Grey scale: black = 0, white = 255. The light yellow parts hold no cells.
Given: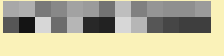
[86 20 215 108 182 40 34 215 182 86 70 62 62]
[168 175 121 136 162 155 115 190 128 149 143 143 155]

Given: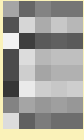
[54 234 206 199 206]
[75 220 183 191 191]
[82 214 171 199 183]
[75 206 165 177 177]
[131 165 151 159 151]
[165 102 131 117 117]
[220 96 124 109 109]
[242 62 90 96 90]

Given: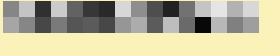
[166 134 71 122 85 91 71 150 172 91 190 106 8 184 128 158]
[134 196 48 203 98 55 41 215 142 78 33 114 196 229 178 215]

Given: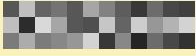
[191 44 217 166 87 79 198 100 205 151 179 211]
[123 172 123 136 151 211 56 136 37 108 72 50]
[87 191 100 116 87 166 130 93 56 108 72 64]

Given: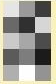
[105 48 214]
[175 254 147]
[202 167 76]
[229 154 61]
[91 125 27]

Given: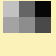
[163 141 73]
[193 101 7]

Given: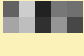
[165 190 48 149 71]
[98 205 34 119 112]
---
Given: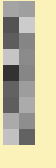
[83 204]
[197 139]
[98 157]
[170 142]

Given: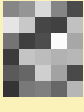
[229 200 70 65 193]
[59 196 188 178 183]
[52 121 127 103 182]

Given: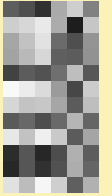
[206 215 233 172 29 198]
[163 185 215 95 92 146]
[249 236 219 155 71 204]
[90 104 78 105 181 101]
[44 86 39 77 176 93]
[225 188 246 207 95 177]

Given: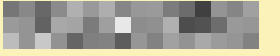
[154 148 98 168 164 123 159 232 141 144 176 77 82 109 153 150]

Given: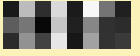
[93 118 8 197 32 135 49 44]

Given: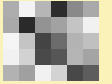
[169 42 147 162 196 241]
[241 210 74 86 181 164]

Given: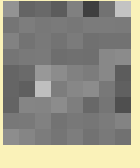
[117 125 120 122 119 123 123 122]
[117 121 122 110 112 111 136 139]
[101 95 191 125 135 140 120 96]
[120 121 129 115 120 118 123 131]

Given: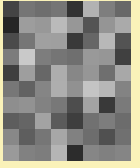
[37 157 152 186 151 84 149 170]
[124 201 125 117 111 153 150 64]
[119 98 133 174 145 196 183 131]
[93 101 163 91 62 113 125 108]
[154 129 125 181 44 134 128 133]

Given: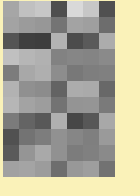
[163 155 151 116 163 159 109]
[192 182 177 130 134 132 138]
[178 144 140 99 172 170 104]
[123 100 88 176 71 87 168]
[90 149 169 145 124 128 138]
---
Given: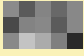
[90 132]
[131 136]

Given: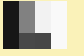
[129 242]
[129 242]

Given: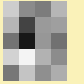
[139 124]
[67 154]

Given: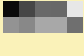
[70 105]
[136 168]

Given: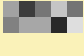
[60 118]
[167 167]

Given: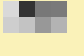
[51 120]
[195 152]

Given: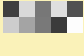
[217 119]
[164 121]

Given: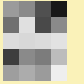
[138 80]
[224 73]
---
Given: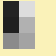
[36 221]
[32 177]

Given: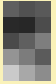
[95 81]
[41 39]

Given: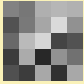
[130 119]
[82 121]

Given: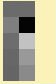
[107 108]
[127 4]

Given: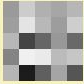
[154 204]
[158 228]

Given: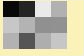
[8 36]
[199 179]

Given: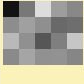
[19 120]
[141 160]

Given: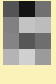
[84 20]
[129 195]

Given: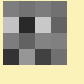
[126 115]
[194 41]
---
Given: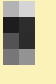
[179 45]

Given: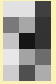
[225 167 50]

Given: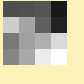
[79 165 175 253]

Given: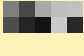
[127 36]

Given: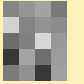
[133 133 215 155]

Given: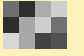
[111 167 67]

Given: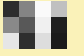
[45 88 221]

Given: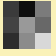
[59 153 216]
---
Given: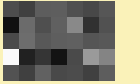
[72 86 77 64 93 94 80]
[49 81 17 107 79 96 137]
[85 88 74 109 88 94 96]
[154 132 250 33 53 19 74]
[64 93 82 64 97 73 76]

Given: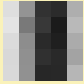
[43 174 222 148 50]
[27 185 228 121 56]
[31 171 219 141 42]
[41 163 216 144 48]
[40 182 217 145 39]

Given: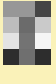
[151 69 151]
[107 202 189]
[115 245 227]
[111 45 45]

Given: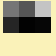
[86 196 118]
[2 6 37]

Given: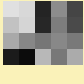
[140 69 224 216 36]
[125 74 194 213 39]
[136 121 169 135 118]
[120 171 27 12 184]

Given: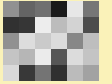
[231 118 145 100 112 26]
[211 76 49 54 237 188]
[135 190 145 221 202 220]
[220 196 196 182 235 86]
[187 162 217 56 116 48]

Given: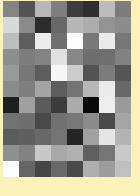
[188 124 132 83 183 126 61 46]
[147 140 217 138 44 103 182 173]
[235 119 190 93 236 112 253 121]
[111 129 142 125 131 225 135 110]
[123 84 153 119 93 247 204 83]
[235 104 140 127 164 93 116 183]
[237 154 30 160 90 59 171 9]
[73 165 115 110 73 113 120 140]
[229 179 92 95 104 116 37 161]
[118 201 143 130 200 169 176 96]
[157 192 252 101 70 105 73 175]
